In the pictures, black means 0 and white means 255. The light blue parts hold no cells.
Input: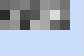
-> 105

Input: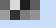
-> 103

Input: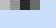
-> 189

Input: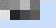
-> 133

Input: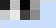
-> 28

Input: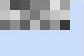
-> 184

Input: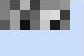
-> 126
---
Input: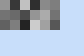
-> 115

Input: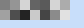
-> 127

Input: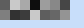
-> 94

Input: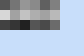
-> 215

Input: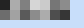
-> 35

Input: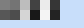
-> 126

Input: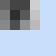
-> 124

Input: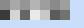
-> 138

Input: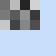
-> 122
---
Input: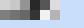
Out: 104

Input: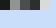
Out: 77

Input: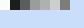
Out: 93

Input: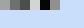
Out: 77

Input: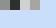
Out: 209

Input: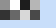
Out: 216

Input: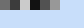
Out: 203

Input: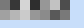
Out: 203

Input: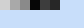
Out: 138
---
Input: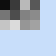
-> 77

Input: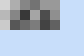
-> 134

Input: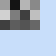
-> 125

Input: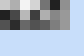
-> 72

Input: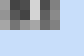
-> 87

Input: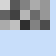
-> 65
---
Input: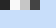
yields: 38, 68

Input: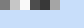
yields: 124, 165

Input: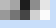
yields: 186, 251

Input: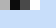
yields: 179, 254

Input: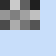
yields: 43, 84

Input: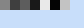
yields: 133, 195
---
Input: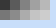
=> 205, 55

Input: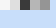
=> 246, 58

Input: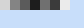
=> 235, 29

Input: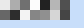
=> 252, 34

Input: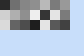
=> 238, 30

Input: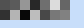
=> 220, 8
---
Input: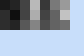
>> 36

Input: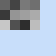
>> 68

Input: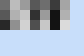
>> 188

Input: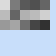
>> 123

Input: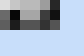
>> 198

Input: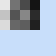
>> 115
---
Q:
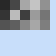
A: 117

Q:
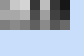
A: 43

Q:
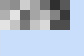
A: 56

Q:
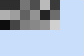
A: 109

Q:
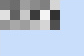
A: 49

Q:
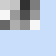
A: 153
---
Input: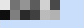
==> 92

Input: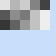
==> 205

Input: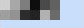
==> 13

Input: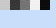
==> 116

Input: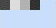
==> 221

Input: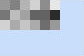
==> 210

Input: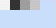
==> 51

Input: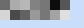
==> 119

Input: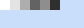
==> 99
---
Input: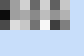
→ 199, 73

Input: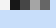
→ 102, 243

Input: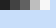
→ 247, 33

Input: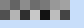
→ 162, 80

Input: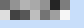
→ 125, 222

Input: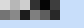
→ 61, 116

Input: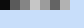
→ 178, 11

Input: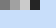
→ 37, 121

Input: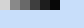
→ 7, 212
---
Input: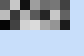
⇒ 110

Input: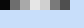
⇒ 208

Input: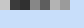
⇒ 94

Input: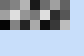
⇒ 109

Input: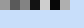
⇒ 206

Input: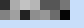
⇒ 86

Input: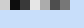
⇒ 172

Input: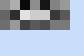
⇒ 22
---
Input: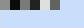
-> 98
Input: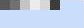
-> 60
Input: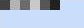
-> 33
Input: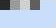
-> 95
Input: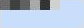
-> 209
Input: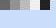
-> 35
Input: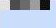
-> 17
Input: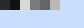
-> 184
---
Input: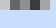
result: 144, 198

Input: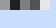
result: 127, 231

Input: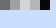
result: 212, 212

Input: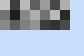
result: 174, 195

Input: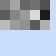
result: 155, 217

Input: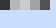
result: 204, 204
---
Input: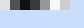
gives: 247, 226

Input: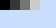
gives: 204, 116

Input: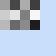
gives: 246, 227

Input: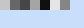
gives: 229, 198

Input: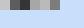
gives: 198, 186

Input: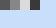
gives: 219, 135

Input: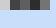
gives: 206, 116
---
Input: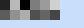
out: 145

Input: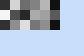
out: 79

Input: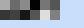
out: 64

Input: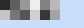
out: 118

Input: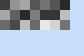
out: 96

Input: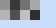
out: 81

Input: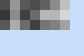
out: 139

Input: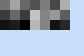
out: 104
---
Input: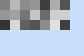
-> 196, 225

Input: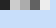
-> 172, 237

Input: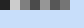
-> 75, 204

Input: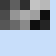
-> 172, 195

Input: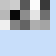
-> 141, 251

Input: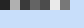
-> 100, 234

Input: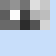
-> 64, 252
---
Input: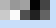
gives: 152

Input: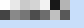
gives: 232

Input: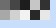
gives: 70

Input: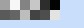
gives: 247

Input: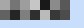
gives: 117

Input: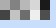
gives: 130
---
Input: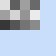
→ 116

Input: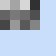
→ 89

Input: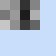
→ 59

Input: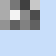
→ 129

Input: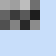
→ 40

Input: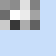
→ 173
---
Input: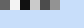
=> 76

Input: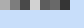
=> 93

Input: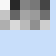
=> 69

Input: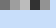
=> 147

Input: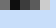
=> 204

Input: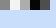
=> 78

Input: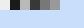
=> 120

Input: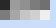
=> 112
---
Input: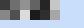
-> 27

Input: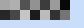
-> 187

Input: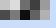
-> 14

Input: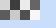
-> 202

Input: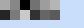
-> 49

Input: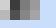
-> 80

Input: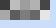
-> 125
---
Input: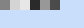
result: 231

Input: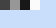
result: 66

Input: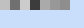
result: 60

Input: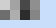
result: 110

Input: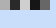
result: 42

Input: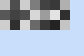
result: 105

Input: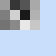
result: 115

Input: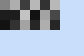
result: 163
